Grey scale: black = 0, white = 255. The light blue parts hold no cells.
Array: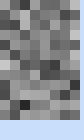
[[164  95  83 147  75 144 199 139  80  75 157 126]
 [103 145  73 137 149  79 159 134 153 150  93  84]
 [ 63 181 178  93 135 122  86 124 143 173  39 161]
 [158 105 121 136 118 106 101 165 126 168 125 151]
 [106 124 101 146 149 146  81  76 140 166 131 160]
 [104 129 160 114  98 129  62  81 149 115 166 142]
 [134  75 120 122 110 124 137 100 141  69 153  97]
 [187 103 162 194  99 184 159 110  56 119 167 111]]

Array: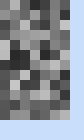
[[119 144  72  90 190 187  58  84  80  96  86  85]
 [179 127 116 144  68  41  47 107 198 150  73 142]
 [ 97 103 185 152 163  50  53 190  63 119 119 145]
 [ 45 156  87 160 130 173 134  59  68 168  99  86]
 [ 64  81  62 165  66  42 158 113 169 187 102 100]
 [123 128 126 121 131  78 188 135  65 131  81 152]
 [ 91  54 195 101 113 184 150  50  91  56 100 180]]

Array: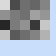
[[218 144  38 193]
 [ 75 123 123  90]
 [111 112 146 110]
 [102 161  56 131]
 [132 149 199 178]]

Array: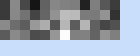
[[ 58  58 138  91]
 [137 136 109 138]
 [ 72 115  93 119]
 [ 21  68 153  76]
 [ 98 101 173  81]
 [135 146  85 150]
 [129 189 182 252]
 [126 186  92 128]
 [ 33 123 181 129]
 [127 122  96  99]
 [ 87 147  70 147]
 [ 60  50  81 127]]

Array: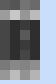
[[ 92 156  70  70  70  70 121 151]
 [ 85 199  46  46  46  46 136 188]
 [115 150  58  89  58  69 131 147]
 [106 187  46  46  46  46 142 180]]

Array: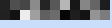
[[ 34  33]
 [ 79  18]
 [ 70 237]
 [139 159]
 [ 36  96]
 [ 88 108]
 [182   6]
 [ 23  30]
 [134  19]
 [101 148]
 [ 29 124]]

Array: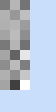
[[124 178 176 164 121 165 141 176 164]
 [182 152 182 188 181  99 187 143  63]
 [116 191 156 142 114 230 126 198 254]]

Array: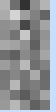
[[178 171 143 141 168 111 157 119 122 148 153]
 [110 212 150 116 162  96 137 134 183 117 183]
 [ 49 158  71 199 146 138 185 118 116  91 140]
 [143 129 120 108  96 120 112 170 125 120  97]
 [180 100 164 147 153 165 130 107 109 165 119]]

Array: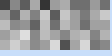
[[ 67 157 188 159 176]
 [136 100 138 186 207]
 [ 93 178 148 222 183]
 [169 129  99 136 139]
 [ 52 201 191 188 158]
 [157  92 112 164 217]
 [172 198 185 134  81]
 [111 158 160 177 165]
 [111 122 112 187 215]
 [155 170 161 132 119]
 [112 201 161 179 136]]
